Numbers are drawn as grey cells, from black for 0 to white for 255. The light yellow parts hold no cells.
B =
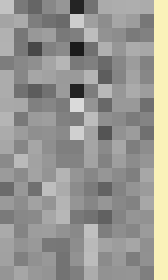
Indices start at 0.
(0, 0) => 195
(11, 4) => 131
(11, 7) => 130
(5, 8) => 133
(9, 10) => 112
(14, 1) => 141
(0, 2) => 101
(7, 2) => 128
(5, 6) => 180
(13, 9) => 148
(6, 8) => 151
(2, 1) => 119
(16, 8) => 142
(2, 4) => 121
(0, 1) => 121
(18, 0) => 161
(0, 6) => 114
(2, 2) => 152
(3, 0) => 178
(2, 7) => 146
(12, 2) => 163
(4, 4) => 182
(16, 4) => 146
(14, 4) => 180
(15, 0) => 122
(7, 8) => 153
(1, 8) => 166
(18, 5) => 146
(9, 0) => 171
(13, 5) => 140
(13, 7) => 98
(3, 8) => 150
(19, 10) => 127
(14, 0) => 154
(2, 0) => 177
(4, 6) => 128
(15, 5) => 121
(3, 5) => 27

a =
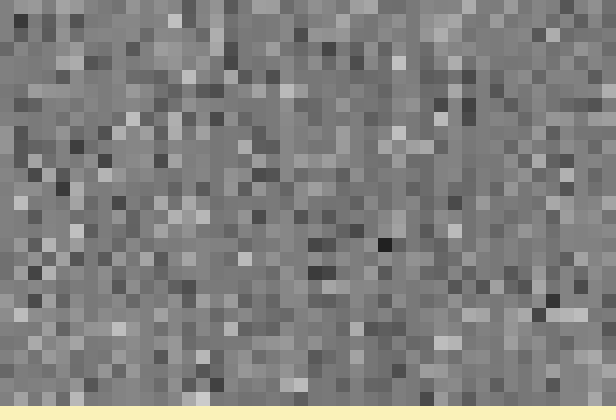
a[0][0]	128
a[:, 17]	[121, 126, 121, 121, 121, 88, 133, 119, 102, 121, 172, 112, 137, 93, 121, 147, 130, 106, 187, 121, 114, 97, 136, 98, 121, 144, 151, 121, 114]
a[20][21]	147
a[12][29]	121
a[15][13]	152
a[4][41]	109
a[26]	[103, 125, 122, 113, 135, 110, 121, 149, 103, 151, 122, 121, 133, 121, 86, 105, 129, 151, 141, 131, 147, 127, 100, 121, 117, 133, 118, 111, 78, 121, 157, 153, 131, 121, 125, 121, 129, 119, 133, 158, 131, 129, 147, 165]
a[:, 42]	[144, 132, 117, 133, 132, 92, 131, 83, 153, 117, 104, 132, 103, 112, 132, 142, 132, 129, 132, 139, 132, 132, 120, 132, 132, 169, 147, 146, 167]
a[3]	[104, 133, 117, 126, 136, 153, 121, 116, 131, 88, 128, 157, 150, 135, 132, 167, 79, 121, 128, 157, 116, 105, 119, 70, 120, 96, 142, 99, 138, 121, 108, 143, 132, 137, 125, 123, 129, 122, 133, 113, 121, 147, 133, 108]
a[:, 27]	[111, 130, 136, 99, 111, 111, 101, 111, 108, 130, 164, 113, 124, 111, 111, 133, 139, 33, 141, 89, 123, 93, 130, 94, 100, 111, 111, 100, 111]
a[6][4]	145
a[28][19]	122
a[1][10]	128
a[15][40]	157
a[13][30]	108
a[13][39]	120
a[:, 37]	[119, 126, 134, 122, 119, 139, 119, 118, 105, 119, 140, 102, 144, 119, 119, 119, 149, 119, 119, 112, 83, 117, 169, 135, 130, 107, 119, 119, 119]
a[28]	[128, 162, 120, 158, 107, 184, 121, 124, 131, 134, 128, 121, 133, 170, 203, 119, 122, 114, 115, 122, 116, 94, 119, 121, 117, 126, 118, 111, 126, 121, 74, 153, 121, 92, 125, 120, 109, 119, 121, 116, 131, 131, 167, 123]
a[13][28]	126
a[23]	[128, 125, 122, 157, 100, 131, 147, 149, 190, 151, 128, 111, 133, 104, 134, 119, 178, 98, 108, 99, 135, 125, 119, 123, 103, 173, 85, 94, 89, 121, 123, 138, 131, 115, 129, 125, 149, 135, 120, 116, 131, 129, 132, 86]
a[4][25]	77
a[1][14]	132
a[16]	[128, 125, 122, 132, 129, 192, 93, 124, 115, 98, 128, 162, 130, 145, 119, 116, 100, 130, 120, 142, 135, 125, 135, 121, 98, 73, 118, 139, 162, 121, 89, 130, 187, 115, 125, 101, 124, 149, 133, 111, 131, 129, 132, 137]
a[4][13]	128
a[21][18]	119
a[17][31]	98
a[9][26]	118
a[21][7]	124
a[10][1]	88
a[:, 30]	[134, 144, 149, 108, 103, 93, 108, 112, 108, 108, 168, 108, 108, 108, 103, 111, 89, 108, 141, 103, 125, 108, 131, 123, 108, 111, 157, 108, 74]
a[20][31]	130
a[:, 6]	[130, 121, 131, 121, 84, 121, 130, 133, 121, 121, 110, 141, 121, 126, 105, 116, 93, 121, 121, 121, 122, 121, 121, 147, 121, 121, 121, 86, 121]
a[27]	[134, 125, 128, 131, 125, 147, 86, 119, 131, 134, 123, 107, 143, 90, 132, 65, 133, 121, 128, 116, 168, 187, 119, 121, 96, 126, 101, 100, 126, 121, 108, 134, 138, 115, 130, 94, 129, 119, 133, 86, 131, 129, 146, 131]
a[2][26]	118
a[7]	[123, 87, 97, 126, 129, 118, 133, 124, 131, 134, 128, 89, 113, 144, 130, 127, 122, 119, 119, 122, 142, 101, 105, 121, 148, 117, 118, 111, 135, 145, 112, 72, 131, 66, 125, 120, 92, 118, 133, 116, 103, 95, 83, 123]
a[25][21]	135

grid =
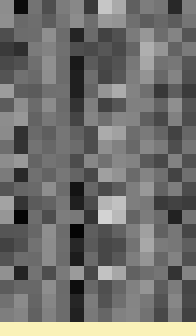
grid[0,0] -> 141
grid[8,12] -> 129
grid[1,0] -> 143
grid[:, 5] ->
[136, 141, 36, 79, 25, 31, 31, 51, 68, 97, 108, 76, 100, 19, 31, 121, 4, 39, 28, 155, 13, 38, 33]
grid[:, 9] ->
[95, 111, 123, 102, 120, 126, 131, 128, 133, 109, 104, 131, 106, 126, 126, 100, 127, 115, 126, 97, 129, 133, 134]
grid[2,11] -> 109
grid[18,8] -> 88
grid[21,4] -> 108
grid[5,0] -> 84
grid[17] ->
[66, 80, 114, 141, 110, 39, 90, 71, 76, 115, 168, 123, 119, 95]
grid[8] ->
[141, 152, 99, 120, 110, 68, 133, 111, 135, 133, 95, 72, 129, 77]
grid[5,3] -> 143
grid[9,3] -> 94
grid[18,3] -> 141
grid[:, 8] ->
[170, 148, 81, 73, 83, 87, 172, 86, 135, 161, 129, 136, 147, 92, 193, 185, 98, 76, 88, 167, 102, 111, 129]
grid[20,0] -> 92
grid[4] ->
[73, 81, 111, 144, 109, 25, 91, 73, 83, 120, 167, 114, 119, 86]
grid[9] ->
[139, 49, 106, 94, 118, 97, 77, 171, 161, 109, 122, 101, 66, 103]
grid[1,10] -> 93
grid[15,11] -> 107
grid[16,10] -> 160
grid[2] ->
[78, 108, 109, 143, 108, 36, 107, 66, 81, 123, 151, 109, 132, 85]
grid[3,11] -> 149
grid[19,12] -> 51
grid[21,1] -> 139
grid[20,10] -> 149
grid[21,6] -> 124

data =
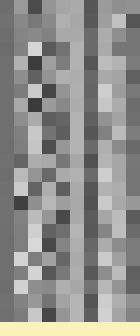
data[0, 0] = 110
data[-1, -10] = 112
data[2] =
[110, 132, 137, 129, 168, 169, 106, 172, 143, 118]
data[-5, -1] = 123
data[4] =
[111, 178, 60, 159, 125, 178, 86, 188, 179, 123]
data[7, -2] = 172
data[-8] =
[113, 130, 187, 150, 73, 169, 91, 166, 187, 92]
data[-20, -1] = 118
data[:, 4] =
[165, 176, 168, 114, 125, 176, 148, 136, 101, 94, 150, 119, 170, 95, 158, 73, 111, 132, 103, 120, 175, 163, 149]
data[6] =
[112, 124, 201, 71, 148, 175, 101, 206, 156, 120]
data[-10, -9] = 203
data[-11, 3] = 105
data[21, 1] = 130
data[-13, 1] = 127
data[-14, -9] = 128
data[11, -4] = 81
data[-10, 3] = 174
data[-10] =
[112, 203, 99, 174, 95, 170, 86, 178, 173, 117]
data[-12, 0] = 113
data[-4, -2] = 187
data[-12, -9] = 101
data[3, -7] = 90
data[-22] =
[113, 136, 120, 137, 176, 167, 88, 158, 192, 86]
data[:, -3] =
[155, 158, 172, 170, 188, 169, 206, 198, 146, 129, 176, 180, 206, 178, 201, 166, 133, 172, 203, 141, 183, 204, 209]
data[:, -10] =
[110, 113, 110, 108, 111, 112, 112, 111, 111, 112, 111, 113, 110, 112, 113, 113, 112, 111, 111, 112, 110, 113, 112]
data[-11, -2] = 165
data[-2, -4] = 84
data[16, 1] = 127
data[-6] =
[111, 126, 216, 72, 132, 174, 103, 172, 140, 123]

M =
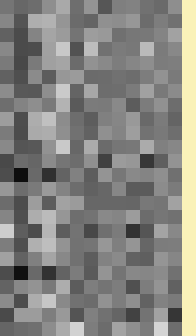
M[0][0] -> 117
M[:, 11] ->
[106, 125, 132, 123, 124, 146, 121, 145, 123, 121, 128, 95, 143, 140, 117, 118, 164, 124, 149, 139, 148, 130, 162, 212]
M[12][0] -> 77
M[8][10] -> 105
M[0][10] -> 113
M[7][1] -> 131
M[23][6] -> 125
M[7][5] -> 90
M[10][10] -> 171
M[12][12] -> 112
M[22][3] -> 126
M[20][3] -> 121
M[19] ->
[76, 16, 105, 50, 99, 124, 90, 148, 116, 136, 134, 139, 113]
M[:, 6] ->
[148, 100, 157, 189, 146, 107, 167, 123, 93, 98, 171, 144, 93, 97, 103, 115, 72, 117, 93, 90, 126, 108, 128, 125]
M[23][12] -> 109
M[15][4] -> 150
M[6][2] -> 88
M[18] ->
[161, 98, 128, 165, 136, 113, 93, 130, 138, 98, 95, 149, 134]
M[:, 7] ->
[86, 144, 153, 113, 137, 108, 109, 122, 128, 144, 107, 65, 148, 103, 103, 137, 111, 151, 130, 148, 116, 146, 113, 108]
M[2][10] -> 120
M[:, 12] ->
[142, 113, 162, 136, 126, 122, 139, 109, 100, 110, 135, 147, 112, 123, 162, 113, 136, 125, 134, 113, 97, 122, 54, 109]
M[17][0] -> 125
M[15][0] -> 133
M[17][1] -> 79
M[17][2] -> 176
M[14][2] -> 157
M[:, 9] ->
[130, 151, 119, 120, 134, 109, 123, 92, 153, 158, 120, 151, 137, 91, 102, 156, 50, 149, 98, 136, 80, 143, 66, 143]
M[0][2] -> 109
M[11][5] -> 109
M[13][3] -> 154
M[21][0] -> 139

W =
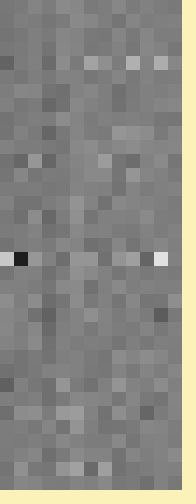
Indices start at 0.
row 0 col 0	119
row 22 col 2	113
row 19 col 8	118
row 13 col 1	123
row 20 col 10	129
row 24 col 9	127
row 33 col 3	118
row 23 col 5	131
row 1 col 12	128
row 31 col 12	124
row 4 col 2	128
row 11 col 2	150
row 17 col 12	127
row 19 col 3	113
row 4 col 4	140
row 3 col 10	135
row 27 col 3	112
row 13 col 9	132
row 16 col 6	128
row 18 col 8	148
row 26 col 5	129
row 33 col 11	129
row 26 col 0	113
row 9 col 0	116
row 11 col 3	102
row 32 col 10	126
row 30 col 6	127
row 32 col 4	122
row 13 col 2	124
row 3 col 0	119
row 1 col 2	124
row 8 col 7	128
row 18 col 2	151
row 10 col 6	140
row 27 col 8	148
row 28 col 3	112
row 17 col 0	115
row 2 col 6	121
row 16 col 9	122
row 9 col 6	124
